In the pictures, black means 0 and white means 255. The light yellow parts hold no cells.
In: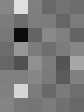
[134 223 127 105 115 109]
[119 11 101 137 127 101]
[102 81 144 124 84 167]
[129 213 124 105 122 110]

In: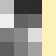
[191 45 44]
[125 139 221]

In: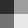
[45 158]

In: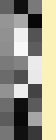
[98 16 121]
[145 240 83]
[122 131 235]
[146 236 67]
[92 8 166]

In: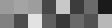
[155 164 157 71 200 60 106 26]

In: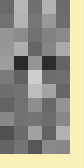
[106 183 111 178 107]
[149 140 113 130 138]
[157 42 150 44 100]
[110 114 189 163 102]
[136 114 116 109 136]
[100 117 87 137 135]
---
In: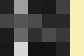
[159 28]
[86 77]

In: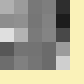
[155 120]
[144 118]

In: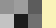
[157 92]
[28 112]

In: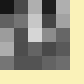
[74 175]
[116 199]

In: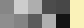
[205 174]
[132 91]

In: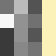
[187 83]
[146 113]

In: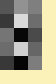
[146 127]
[217 109]

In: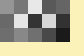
[119 232]
[229 52]

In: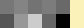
[132 115]
[151 204]
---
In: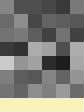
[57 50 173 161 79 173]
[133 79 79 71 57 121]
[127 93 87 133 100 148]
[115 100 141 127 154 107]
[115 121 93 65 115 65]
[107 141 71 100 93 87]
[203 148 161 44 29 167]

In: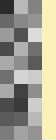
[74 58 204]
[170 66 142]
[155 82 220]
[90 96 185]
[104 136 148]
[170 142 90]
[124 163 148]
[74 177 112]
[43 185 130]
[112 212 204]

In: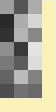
[143 57 227]
[158 85 172]
[121 92 221]
[77 113 105]
[41 172 214]
[49 180 135]
[99 187 129]

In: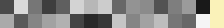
[170 89 133 162 177 68 41 55 197 133 162 189 118 103 245]
[74 218 118 62 95 211 183 204 103 147 139 82 126 155 25]

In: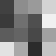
[92 100 72 161]
[58 112 79 240]
[65 141 154 211]
[226 169 43 197]

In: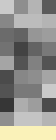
[114 67 99 121]
[165 83 129 83]
[107 99 150 157]
[83 121 121 202]
[75 135 142 165]
[202 142 180 91]
[54 173 157 75]
[135 188 188 180]
[142 196 196 180]

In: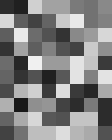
[176 24 143 149 66 44 122 44]
[44 32 208 162 162 122 114 137]
[108 38 240 155 155 227 196 58]
[100 51 82 32 88 227 129 227]
[215 94 66 100 202 233 114 129]
[66 114 190 190 221 182 170 82]
[51 162 94 129 82 66 202 143]
[100 170 215 88 82 196 196 44]
[74 182 208 58 221 58 38 170]
[94 233 108 82 51 137 155 215]

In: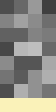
[139 85 85 168]
[116 91 145 175]
[97 97 131 123]
[78 104 153 63]
[131 161 139 110]
[78 175 145 116]
[71 183 190 104]
